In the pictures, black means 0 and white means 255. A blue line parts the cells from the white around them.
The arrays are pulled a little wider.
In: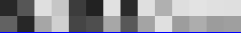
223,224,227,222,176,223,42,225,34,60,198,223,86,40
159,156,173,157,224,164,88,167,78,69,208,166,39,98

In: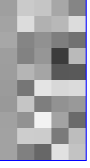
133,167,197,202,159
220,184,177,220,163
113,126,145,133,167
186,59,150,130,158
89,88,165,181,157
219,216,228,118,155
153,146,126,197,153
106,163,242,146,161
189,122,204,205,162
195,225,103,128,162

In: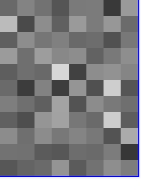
154,57,123,122,85,114,131,105
107,151,123,154,96,141,74,187
120,81,109,105,128,118,141,95
142,121,98,141,136,157,111,155
133,146,141,65,215,105,111,94
85,206,80,149,61,130,60,106
111,121,140,83,163,95,111,126
93,205,106,119,162,149,78,96
171,83,120,132,120,140,111,140
55,124,106,109,87,91,113,114
125,142,114,91,148,106,100,87

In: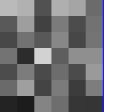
107,165,175,81,177,186
114,76,123,65,158,89
116,71,135,88,114,72
143,143,94,210,44,115
154,75,109,74,124,76
125,60,123,68,159,106
53,54,110,132,28,35

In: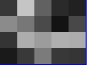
33,42,97,197,55
72,19,74,119,139
172,175,156,173,52
53,56,123,57,26

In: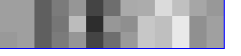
152,166,192,219,172,170,110,68,150,123,95,159,159
160,144,233,191,199,143,151,45,188,118,95,159,159
160,144,233,191,199,154,110,68,150,123,95,159,153
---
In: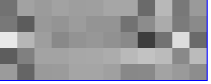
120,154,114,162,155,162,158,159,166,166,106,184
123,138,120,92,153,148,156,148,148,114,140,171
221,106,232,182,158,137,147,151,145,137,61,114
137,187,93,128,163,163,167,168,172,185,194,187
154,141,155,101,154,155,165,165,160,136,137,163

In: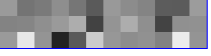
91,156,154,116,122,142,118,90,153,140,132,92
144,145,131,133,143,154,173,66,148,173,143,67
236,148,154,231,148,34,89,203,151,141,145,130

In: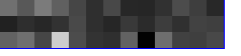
62,40,112,88,123,96,70,47,72,39,38,49,76
66,63,33,46,39,50,73,47,38,57,43,61,48
63,72,98,111,70,205,76,51,47,98,2,110,65

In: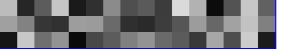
199,97,188,38,92,197,26,48,139,79,90,60,218,178,12,83
194,128,160,130,54,49,157,155,106,47,42,61,86,156,103,162
204,27,21,200,111,147,10,72,92,128,147,106,91,57,167,78

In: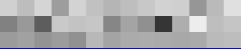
186,224,208,189,213,157,211,193,181,190,200,210,207,150
190,197,129,153,93,201,195,198,134,164,144,53,174,237
186,189,155,161,147,156,145,184,164,171,172,170,168,170

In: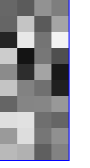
146,126,103,91
90,165,101,196
116,243,36,232
119,79,204,20
164,24,139,45
112,32,196,130
134,152,101,133
111,101,222,225
118,144,154,221
95,130,185,177
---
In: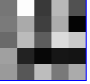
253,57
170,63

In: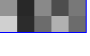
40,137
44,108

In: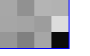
145,180
164,157

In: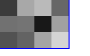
168,186
116,24

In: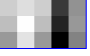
222,206
254,190

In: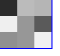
187,181
151,90

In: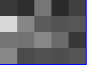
45,118
134,91

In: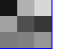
177,215
79,55
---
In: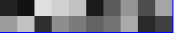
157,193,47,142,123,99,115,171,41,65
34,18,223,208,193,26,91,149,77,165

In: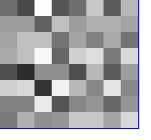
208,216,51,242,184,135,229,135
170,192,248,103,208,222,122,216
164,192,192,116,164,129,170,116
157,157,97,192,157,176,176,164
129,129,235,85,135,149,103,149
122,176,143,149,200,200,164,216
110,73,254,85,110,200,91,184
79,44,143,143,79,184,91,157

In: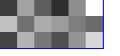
193,113,171,156,126,107
68,179,119,80,148,215
61,163,94,46,141,254

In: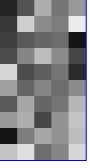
214,76,95,117,42
195,222,109,133,214
159,102,133,109,139
153,174,70,147,195
89,167,102,117,182
76,133,188,139,70
63,89,102,109,21
57,207,139,125,235
36,82,174,117,153
21,125,167,147,188

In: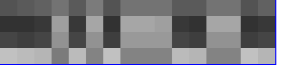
193,187,181,123,187,131,193,131,131,131,187,181,131,131,193,181
83,90,97,115,90,123,83,115,115,115,90,90,115,115,83,97
69,62,69,146,69,146,62,153,153,153,69,62,146,146,62,69
50,50,56,159,56,166,50,166,166,159,56,50,166,166,50,56

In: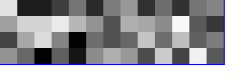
227,28,28,62,117,42,125,152,49,109,49,117,132
160,211,211,234,183,146,82,175,168,140,248,89,55
146,103,2,96,22,140,175,152,76,203,68,241,89
68,168,219,132,2,109,82,103,196,109,190,96,125
